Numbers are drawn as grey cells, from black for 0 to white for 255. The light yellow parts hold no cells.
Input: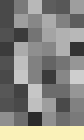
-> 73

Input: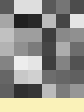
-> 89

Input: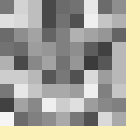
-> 120

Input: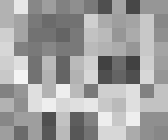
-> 178

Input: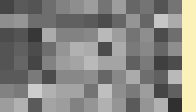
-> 69

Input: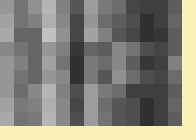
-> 150

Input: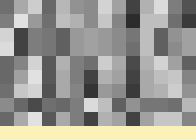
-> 111

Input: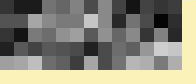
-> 53
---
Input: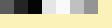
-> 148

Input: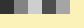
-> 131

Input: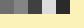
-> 110

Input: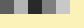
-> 127

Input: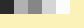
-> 177

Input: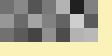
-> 121

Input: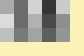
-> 149

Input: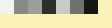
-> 137
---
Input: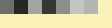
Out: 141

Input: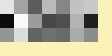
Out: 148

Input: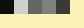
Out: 101

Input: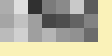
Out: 152

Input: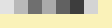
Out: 170

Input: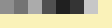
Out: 115

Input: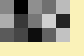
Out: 112

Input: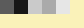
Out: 170
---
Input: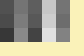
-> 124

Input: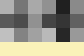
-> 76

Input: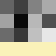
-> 9

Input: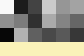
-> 124

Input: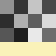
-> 175

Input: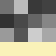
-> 73
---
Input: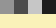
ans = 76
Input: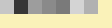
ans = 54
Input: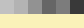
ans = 179
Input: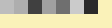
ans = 174
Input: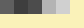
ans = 62
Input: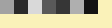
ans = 42
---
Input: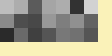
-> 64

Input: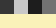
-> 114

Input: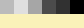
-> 75

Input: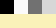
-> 215

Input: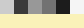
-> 114

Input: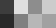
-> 128
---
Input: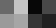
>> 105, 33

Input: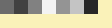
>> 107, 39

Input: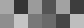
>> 168, 190

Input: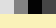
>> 223, 69

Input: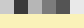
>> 203, 233

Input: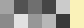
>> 164, 57

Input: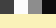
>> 64, 13

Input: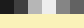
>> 27, 98

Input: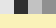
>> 229, 144
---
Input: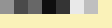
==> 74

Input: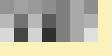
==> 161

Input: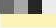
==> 168

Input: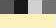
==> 25

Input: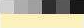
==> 173

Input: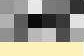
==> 163
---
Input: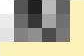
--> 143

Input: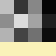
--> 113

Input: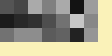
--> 141

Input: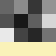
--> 38

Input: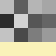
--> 125

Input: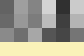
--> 167

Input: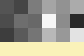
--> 117
